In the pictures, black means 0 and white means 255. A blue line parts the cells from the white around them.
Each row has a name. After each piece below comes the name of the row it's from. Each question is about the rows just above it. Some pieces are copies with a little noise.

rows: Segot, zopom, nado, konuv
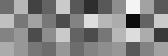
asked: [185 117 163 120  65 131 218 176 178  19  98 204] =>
zopom
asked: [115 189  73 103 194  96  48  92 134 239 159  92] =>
Segot
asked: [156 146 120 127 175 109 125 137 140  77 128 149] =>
konuv

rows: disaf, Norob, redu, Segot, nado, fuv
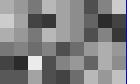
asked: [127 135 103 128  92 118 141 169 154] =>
Segot
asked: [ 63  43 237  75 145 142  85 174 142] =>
nado
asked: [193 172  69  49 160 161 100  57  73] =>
Norob

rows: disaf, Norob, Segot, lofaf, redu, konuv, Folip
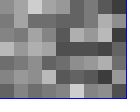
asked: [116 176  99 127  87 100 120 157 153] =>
Norob
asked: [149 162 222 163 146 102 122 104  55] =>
disaf

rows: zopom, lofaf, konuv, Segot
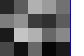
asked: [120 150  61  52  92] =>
lofaf
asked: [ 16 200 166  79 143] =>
konuv

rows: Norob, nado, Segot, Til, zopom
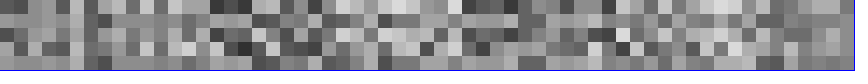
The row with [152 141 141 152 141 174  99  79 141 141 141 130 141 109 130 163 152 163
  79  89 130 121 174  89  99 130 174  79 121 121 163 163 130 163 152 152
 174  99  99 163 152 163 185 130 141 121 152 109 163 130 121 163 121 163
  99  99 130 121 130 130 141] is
nado
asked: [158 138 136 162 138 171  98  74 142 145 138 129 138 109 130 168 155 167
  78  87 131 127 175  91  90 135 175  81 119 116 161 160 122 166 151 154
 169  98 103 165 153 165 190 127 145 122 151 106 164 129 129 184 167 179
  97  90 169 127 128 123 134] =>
zopom

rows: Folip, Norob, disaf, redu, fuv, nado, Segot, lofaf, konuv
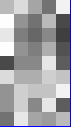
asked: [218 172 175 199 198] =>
nado
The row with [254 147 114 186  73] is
Norob
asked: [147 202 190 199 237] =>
Segot
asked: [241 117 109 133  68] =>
disaf
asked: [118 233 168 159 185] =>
konuv
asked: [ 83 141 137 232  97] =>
fuv

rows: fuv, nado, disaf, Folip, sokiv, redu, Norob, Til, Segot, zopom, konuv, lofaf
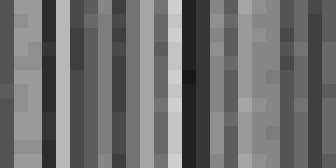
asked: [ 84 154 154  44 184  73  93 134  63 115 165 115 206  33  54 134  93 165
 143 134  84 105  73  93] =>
fuv
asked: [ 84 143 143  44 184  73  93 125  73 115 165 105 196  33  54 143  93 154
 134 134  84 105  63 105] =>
konuv
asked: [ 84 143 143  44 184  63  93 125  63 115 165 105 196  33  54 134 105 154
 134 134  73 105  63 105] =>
sokiv
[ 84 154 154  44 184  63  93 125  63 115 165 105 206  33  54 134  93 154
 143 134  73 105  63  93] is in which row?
disaf
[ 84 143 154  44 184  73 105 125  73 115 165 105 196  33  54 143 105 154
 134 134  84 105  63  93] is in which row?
nado

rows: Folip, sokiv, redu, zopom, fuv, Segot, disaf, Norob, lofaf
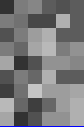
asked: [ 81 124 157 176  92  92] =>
redu
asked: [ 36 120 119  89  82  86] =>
Folip
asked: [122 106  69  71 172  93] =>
sokiv
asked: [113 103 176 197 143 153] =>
zopom

